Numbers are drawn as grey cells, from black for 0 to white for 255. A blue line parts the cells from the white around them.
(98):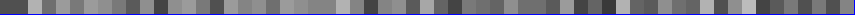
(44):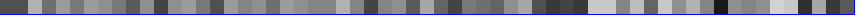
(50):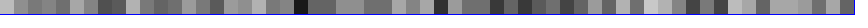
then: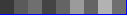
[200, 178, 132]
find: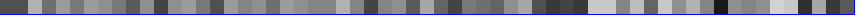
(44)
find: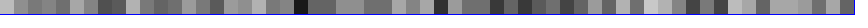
(50)
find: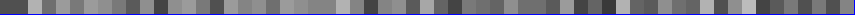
(98)

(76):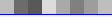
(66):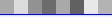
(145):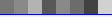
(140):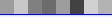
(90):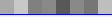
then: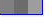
[66, 209, 179]
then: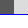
[169, 128, 157]
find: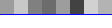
(140)
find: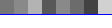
(145)

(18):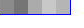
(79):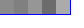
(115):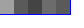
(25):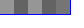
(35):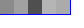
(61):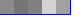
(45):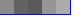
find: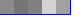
(61)
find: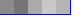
(18)
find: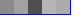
(35)
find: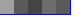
(115)
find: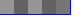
(25)

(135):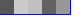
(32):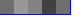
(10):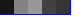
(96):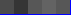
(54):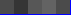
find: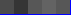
(96)
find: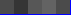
(54)
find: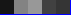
(10)
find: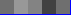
(32)

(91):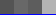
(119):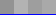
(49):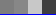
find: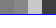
(49)
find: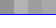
(119)
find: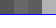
(91)

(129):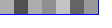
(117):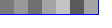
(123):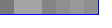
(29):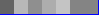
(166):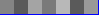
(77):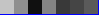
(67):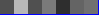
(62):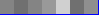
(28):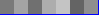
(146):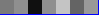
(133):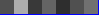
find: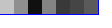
(77)
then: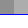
[196, 132, 132]
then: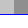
[16, 132, 57]

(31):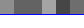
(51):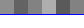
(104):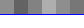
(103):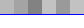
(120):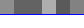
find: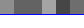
(31)
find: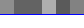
(120)
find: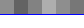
(104)

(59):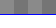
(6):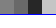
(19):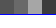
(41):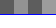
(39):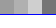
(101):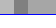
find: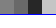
(6)
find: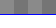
(59)
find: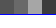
(19)
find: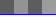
(41)

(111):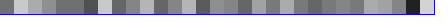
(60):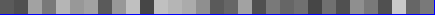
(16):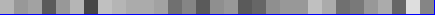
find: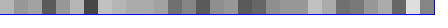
(16)
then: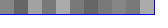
[162, 133, 33]
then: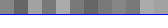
[133, 33, 210]
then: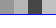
[181, 171, 171]
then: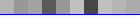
[143, 90, 102]
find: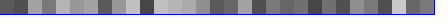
(60)
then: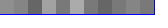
[171, 162, 133]

